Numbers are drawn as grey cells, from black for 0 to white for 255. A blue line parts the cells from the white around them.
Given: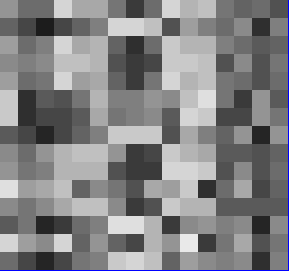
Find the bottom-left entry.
108
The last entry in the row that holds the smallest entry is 127
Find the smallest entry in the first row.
58
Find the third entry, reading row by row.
108
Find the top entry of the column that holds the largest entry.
180
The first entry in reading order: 148
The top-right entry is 81
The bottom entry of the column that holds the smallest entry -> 37
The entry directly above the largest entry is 138
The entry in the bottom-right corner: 127
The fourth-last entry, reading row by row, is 127
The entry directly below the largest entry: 158
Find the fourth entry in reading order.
213
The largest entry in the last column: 148
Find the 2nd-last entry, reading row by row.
47
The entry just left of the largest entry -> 148
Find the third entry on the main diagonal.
127
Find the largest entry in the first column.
223
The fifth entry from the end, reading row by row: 138
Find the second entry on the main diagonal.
70
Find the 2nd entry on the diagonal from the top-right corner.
47

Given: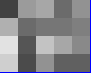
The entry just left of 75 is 207
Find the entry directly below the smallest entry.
176
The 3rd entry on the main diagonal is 195
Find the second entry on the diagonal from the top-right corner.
118
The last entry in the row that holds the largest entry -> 137
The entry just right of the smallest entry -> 155

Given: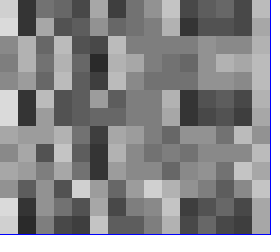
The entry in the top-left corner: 208
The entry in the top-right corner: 187
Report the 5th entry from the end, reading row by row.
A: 72
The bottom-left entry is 208
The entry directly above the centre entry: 126
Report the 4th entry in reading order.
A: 103
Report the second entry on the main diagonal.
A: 52
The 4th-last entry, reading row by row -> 103
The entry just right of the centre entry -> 126
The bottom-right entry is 167
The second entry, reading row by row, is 52
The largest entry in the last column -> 196
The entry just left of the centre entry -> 103
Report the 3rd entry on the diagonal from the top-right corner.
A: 137
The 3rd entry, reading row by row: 114
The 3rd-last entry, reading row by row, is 72
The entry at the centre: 126

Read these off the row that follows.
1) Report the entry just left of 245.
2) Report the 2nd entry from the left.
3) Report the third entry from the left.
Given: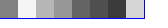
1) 129
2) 245
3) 182

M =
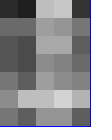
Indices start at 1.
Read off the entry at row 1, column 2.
30
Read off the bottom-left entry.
118
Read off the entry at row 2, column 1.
106
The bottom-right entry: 94
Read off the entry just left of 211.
190
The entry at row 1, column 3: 190
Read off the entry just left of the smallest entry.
42
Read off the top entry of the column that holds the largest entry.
199
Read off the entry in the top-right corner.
51
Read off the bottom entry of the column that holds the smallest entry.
94

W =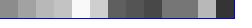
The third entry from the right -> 118
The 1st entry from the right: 52
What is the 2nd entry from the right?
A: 184
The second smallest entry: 72
